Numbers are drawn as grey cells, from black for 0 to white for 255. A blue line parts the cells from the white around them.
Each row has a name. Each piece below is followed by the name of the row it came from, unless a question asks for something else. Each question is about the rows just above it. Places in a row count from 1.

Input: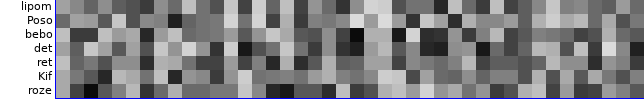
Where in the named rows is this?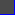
Kif, 26
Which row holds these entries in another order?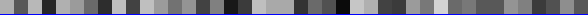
bebo

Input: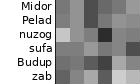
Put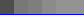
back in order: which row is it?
Pelad
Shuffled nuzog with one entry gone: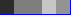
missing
[133]
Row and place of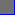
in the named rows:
Budup, 1
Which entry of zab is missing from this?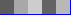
[133]
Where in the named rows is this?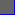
zab, 1
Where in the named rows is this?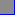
Pelad, 6

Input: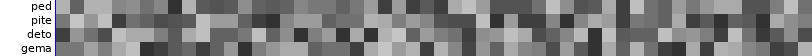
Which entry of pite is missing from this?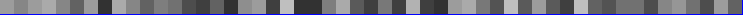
[197]
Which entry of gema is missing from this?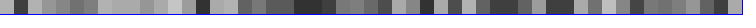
[162]
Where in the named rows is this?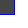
gema, 30
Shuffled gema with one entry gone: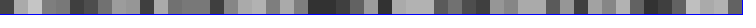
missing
[105]
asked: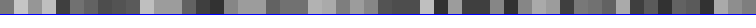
pite
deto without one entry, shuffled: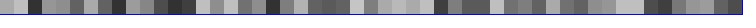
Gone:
[57]
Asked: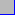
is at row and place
deto, 38

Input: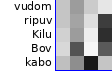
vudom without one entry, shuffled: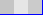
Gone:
[156]
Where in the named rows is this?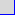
Bov, 1
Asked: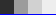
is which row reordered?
Kilu
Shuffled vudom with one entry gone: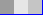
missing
[203]
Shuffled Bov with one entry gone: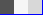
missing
[90]
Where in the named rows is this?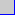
vudom, 3

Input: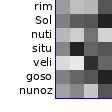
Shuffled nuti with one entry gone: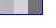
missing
[204]
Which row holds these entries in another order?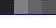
goso
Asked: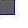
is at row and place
Sol, 2

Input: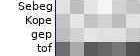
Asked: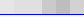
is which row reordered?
gep
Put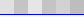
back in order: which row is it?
Kope
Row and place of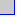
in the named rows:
gep, 6
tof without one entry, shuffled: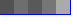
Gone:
[103]
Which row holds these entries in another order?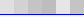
Kope

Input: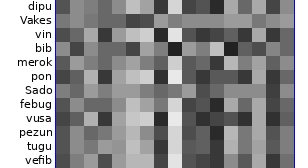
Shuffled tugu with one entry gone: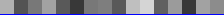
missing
[148]
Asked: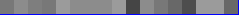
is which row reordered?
Vakes
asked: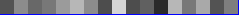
pezun
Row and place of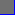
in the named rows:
vefib, 17
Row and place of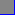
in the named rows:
bib, 16
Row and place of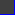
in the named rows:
Sado, 16

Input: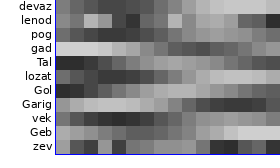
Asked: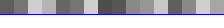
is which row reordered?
gad
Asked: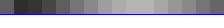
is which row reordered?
Gol
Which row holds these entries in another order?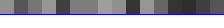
vek

